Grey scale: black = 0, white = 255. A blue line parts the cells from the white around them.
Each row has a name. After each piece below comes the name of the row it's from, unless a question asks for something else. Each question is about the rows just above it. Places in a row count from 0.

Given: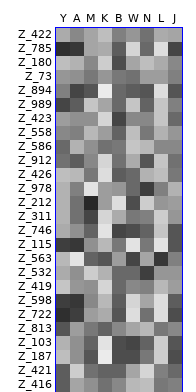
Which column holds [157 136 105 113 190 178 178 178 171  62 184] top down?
Y
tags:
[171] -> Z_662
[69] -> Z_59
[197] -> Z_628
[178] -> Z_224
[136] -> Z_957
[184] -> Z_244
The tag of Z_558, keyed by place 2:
Z_244
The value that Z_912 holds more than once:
[113]

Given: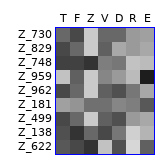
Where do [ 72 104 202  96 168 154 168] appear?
Z_829
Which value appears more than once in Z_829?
[168]
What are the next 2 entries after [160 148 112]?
[112 134]

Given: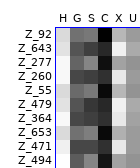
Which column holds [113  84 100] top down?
G
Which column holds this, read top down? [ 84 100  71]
G
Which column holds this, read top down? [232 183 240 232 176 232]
X
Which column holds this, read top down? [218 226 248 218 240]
H

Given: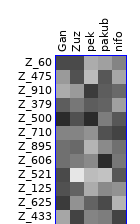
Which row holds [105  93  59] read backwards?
Z_910
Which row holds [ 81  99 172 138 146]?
Z_125
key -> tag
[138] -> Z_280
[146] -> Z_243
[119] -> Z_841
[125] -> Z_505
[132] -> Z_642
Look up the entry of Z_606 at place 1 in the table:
Z_505
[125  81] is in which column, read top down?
pakub
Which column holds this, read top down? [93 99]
pakub
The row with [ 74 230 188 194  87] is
Z_521
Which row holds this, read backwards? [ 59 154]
Z_910

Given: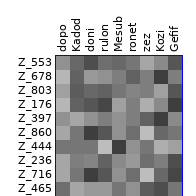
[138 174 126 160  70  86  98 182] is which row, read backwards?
Z_176
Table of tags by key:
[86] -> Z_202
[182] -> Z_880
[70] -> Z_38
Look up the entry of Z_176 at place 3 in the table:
Z_38
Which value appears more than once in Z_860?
[118]
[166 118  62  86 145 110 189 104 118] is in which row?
Z_860
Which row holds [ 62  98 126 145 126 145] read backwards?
Z_397
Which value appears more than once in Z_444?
[118]
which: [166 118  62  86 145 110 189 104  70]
Z_716

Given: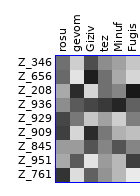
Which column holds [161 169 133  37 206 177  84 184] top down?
Minuf
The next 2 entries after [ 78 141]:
[161 198]

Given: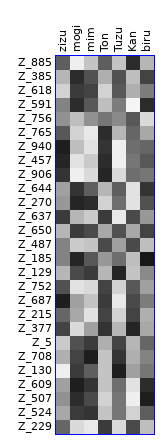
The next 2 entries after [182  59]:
[ 74 168]
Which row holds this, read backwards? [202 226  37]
Z_457

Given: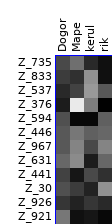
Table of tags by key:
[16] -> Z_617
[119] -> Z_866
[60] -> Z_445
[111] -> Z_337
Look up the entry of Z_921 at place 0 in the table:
Z_866
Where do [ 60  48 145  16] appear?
Z_833
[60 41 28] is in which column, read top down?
Dogor

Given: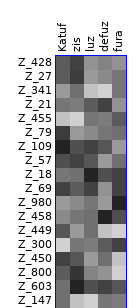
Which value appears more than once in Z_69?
[66]
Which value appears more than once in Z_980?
[154]
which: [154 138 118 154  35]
Z_980
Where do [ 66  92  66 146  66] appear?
Z_69
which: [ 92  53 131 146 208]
Z_800
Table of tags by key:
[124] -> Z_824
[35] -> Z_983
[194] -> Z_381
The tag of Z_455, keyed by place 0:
Z_381
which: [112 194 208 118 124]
Z_147

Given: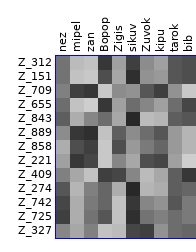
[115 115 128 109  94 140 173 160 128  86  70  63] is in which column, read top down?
nez
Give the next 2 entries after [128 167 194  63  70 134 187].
[167  94]

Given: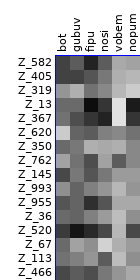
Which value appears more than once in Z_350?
[175]
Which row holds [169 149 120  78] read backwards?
Z_466
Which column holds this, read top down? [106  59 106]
bot
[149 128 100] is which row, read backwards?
Z_993
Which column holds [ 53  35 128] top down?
nosi
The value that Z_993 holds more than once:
[149]
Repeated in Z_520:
[72]

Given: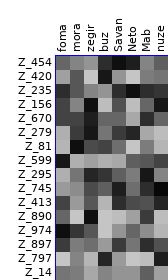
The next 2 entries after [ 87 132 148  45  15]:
[45 53]
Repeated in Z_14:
[148]
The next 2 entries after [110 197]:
[124 181]
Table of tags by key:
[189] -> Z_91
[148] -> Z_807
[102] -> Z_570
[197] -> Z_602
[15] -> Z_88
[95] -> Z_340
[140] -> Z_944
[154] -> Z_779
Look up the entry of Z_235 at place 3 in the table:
Z_807

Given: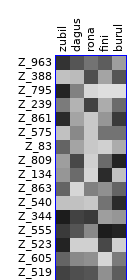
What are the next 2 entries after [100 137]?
[144 214]
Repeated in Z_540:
[193]
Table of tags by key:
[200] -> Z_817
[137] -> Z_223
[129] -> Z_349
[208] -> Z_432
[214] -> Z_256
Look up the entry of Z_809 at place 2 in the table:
Z_432
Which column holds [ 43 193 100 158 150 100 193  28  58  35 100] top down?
zubil
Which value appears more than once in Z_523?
[208]
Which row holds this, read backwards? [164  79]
Z_388

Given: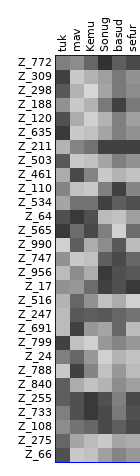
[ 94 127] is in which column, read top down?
tuk
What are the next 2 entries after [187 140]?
[172  57]
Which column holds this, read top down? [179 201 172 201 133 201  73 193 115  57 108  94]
mav
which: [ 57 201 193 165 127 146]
Z_635

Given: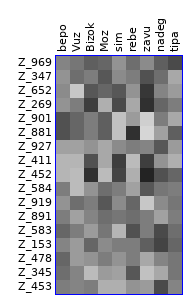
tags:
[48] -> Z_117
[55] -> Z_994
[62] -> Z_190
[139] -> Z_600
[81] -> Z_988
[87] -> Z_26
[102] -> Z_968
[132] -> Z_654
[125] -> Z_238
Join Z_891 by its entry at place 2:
Z_654
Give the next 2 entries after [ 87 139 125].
[ 81 110]
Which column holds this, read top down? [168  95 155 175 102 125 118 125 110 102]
tipa

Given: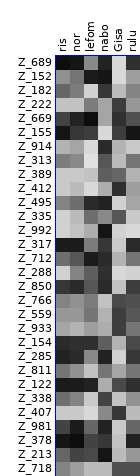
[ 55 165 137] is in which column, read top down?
nor
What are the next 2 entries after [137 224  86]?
[187 117]
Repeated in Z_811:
[117]
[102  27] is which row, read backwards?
Z_981
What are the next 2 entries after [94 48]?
[216 209]
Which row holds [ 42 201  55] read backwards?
Z_317

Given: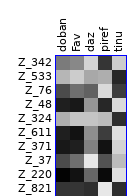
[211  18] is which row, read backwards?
Z_371
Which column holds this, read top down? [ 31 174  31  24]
doban
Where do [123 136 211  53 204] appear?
Z_342
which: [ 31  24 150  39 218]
Z_48
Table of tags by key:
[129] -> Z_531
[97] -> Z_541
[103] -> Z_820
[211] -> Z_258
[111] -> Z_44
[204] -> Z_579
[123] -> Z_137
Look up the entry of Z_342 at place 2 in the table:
Z_258

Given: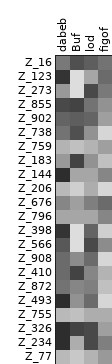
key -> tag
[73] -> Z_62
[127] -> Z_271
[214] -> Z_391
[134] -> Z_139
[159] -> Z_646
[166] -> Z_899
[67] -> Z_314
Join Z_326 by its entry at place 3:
Z_646
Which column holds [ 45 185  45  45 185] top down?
dabeb
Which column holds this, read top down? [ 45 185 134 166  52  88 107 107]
dabeb

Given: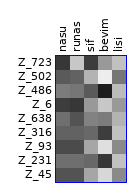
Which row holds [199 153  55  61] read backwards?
Z_6
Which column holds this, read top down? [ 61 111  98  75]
nasu
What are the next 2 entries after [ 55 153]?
[199 153]
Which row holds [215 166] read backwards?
Z_45
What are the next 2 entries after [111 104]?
[ 55 193]

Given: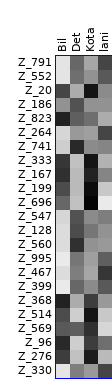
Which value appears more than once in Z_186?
[146]
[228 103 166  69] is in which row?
Z_791

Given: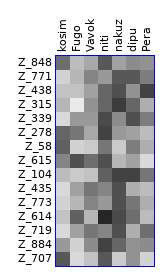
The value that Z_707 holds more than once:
[88]
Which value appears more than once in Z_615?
[80]
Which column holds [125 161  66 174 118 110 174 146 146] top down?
dipu
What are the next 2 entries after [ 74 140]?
[ 80 125]

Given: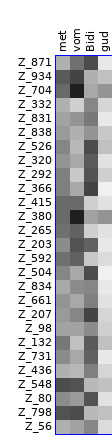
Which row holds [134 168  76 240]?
Z_504
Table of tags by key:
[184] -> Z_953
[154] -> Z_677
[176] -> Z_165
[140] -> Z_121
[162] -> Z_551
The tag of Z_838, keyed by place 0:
Z_677
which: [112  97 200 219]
Z_592
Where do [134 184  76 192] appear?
Z_526
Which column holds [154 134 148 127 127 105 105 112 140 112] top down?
met
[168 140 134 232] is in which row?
Z_834

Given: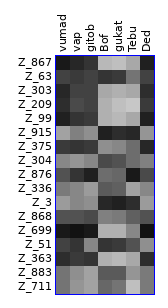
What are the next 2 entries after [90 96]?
[162 135]
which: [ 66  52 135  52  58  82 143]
Z_51
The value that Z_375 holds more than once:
[58]
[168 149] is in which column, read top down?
Tebu
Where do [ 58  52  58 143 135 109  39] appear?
Z_375
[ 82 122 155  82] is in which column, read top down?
vumad
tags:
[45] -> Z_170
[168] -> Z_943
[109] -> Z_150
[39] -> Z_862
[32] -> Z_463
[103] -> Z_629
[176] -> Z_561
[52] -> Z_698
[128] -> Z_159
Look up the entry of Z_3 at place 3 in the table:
Z_862

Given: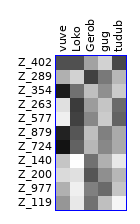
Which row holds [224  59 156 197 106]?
Z_263
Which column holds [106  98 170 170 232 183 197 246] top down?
tudub
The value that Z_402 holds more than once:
[80]
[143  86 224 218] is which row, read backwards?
Z_200

